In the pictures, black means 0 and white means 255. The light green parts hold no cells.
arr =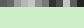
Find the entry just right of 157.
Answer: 182
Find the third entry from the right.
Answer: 197
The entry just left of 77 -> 50
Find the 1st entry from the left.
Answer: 93

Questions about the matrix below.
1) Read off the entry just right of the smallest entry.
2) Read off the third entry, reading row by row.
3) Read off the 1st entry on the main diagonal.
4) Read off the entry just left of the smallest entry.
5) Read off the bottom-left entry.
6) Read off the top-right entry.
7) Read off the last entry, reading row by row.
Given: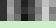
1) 65
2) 93
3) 49
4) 109
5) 49
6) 165
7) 139

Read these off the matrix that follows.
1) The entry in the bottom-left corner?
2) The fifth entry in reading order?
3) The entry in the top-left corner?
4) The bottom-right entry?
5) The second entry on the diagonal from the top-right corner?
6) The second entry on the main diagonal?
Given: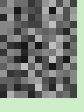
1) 38
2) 54
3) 97
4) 66
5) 81
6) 135

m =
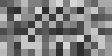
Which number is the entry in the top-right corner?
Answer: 169
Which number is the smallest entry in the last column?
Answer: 89
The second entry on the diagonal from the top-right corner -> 114
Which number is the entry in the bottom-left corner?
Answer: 185
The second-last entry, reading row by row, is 127
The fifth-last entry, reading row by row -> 46
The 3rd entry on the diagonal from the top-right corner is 75
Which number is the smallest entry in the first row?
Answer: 89
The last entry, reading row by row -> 154
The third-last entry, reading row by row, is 169
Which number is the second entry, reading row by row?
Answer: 102
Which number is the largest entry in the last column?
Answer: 185
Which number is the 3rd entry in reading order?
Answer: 142

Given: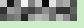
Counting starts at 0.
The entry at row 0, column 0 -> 198
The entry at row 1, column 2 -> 142
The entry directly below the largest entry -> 82
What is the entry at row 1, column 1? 155
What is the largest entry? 243
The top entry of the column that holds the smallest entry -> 10
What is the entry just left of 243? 128
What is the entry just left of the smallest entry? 198
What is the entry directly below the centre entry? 184
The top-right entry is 82
